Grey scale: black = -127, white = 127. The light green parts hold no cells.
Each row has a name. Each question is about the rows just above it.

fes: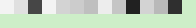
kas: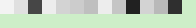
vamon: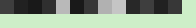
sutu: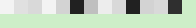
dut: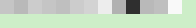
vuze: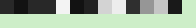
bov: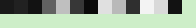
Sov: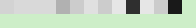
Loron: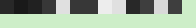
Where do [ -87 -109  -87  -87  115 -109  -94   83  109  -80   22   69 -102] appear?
vuze
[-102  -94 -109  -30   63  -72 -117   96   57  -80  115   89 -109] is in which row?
bov

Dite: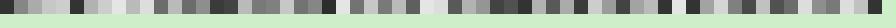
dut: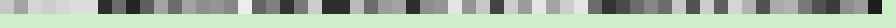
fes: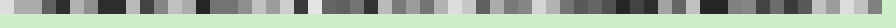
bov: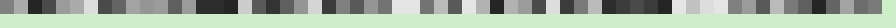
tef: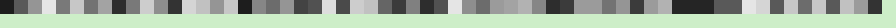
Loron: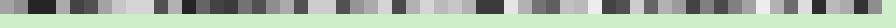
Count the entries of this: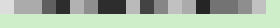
19
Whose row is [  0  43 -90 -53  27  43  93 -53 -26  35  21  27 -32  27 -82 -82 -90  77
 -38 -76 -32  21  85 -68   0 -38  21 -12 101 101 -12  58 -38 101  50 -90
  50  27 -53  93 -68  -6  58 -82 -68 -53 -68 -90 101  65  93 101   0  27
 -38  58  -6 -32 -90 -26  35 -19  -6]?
bov
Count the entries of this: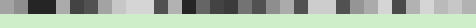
34
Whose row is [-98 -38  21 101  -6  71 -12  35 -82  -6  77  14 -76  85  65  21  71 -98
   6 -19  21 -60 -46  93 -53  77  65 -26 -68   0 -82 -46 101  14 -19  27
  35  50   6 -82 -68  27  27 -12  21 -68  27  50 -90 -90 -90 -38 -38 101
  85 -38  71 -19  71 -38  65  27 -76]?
tef
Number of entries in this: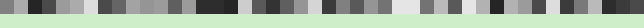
46
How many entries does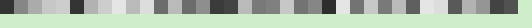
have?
37

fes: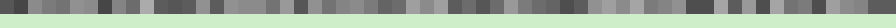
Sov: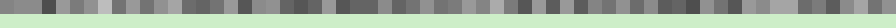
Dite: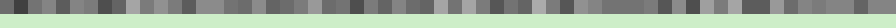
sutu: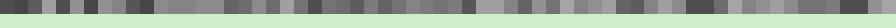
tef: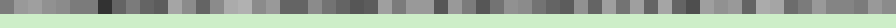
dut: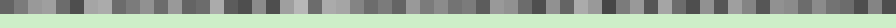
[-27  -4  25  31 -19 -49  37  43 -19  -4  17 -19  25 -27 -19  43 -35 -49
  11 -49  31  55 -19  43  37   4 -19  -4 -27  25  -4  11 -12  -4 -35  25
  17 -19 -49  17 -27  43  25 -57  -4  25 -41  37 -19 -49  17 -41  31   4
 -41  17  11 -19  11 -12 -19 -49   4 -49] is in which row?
dut
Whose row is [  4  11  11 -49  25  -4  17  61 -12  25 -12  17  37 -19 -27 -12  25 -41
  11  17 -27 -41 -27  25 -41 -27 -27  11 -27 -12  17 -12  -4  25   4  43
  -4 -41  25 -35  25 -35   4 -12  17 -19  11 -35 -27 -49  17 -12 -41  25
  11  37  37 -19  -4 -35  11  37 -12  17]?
Sov
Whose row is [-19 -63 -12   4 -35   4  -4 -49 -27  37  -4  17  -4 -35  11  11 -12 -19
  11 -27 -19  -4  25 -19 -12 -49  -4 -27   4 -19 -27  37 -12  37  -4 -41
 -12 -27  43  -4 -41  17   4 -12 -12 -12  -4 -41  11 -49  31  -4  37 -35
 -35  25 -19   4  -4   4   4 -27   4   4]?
Dite
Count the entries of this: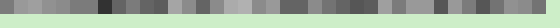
39

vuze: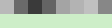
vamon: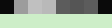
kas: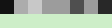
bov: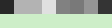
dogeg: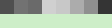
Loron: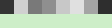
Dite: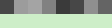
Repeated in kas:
[28]
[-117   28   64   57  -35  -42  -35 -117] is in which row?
vamon
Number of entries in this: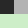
2
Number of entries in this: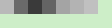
7
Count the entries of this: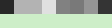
8
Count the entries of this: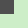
1
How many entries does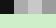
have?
4

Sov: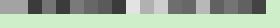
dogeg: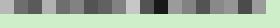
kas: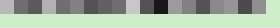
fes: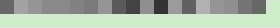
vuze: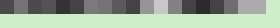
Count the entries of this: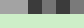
6
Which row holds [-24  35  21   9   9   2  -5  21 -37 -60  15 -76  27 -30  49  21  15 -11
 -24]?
fes
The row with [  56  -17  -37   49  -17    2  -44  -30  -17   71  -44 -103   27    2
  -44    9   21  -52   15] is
kas
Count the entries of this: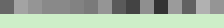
16
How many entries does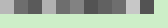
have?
11

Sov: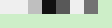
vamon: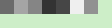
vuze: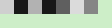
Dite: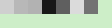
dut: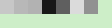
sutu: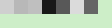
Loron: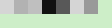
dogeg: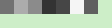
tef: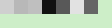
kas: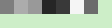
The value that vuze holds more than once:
[-103]
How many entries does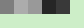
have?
5
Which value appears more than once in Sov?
[111]

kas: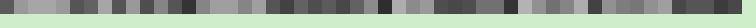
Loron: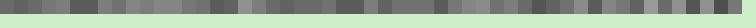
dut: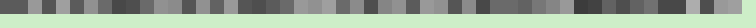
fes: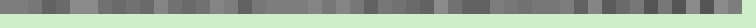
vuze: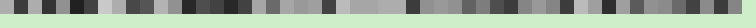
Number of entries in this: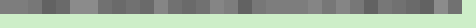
33
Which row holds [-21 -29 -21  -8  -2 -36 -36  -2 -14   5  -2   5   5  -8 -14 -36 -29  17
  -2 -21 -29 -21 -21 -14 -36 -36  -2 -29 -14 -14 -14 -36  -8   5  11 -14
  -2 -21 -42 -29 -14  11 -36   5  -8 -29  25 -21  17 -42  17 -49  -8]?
Loron

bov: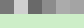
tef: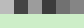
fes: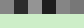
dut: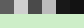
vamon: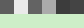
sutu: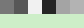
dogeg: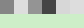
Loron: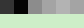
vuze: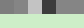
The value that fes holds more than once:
[5]
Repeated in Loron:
[36]
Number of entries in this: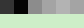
6
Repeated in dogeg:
[93]
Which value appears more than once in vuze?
[5]
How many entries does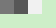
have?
3
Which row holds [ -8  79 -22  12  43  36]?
bov

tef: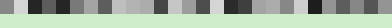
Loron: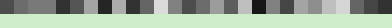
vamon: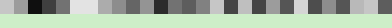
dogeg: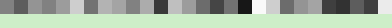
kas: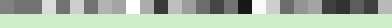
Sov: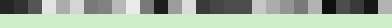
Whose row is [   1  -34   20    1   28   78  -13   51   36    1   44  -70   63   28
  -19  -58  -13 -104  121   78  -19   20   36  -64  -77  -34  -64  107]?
dogeg
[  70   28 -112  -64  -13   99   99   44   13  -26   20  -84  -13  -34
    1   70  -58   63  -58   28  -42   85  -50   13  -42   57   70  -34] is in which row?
vamon

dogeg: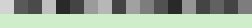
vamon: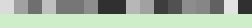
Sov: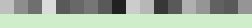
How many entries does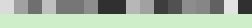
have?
18
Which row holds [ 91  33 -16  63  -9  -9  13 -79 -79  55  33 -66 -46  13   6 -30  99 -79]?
vamon
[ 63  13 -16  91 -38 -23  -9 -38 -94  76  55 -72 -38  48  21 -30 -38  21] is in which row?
Sov
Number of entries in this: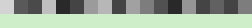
18

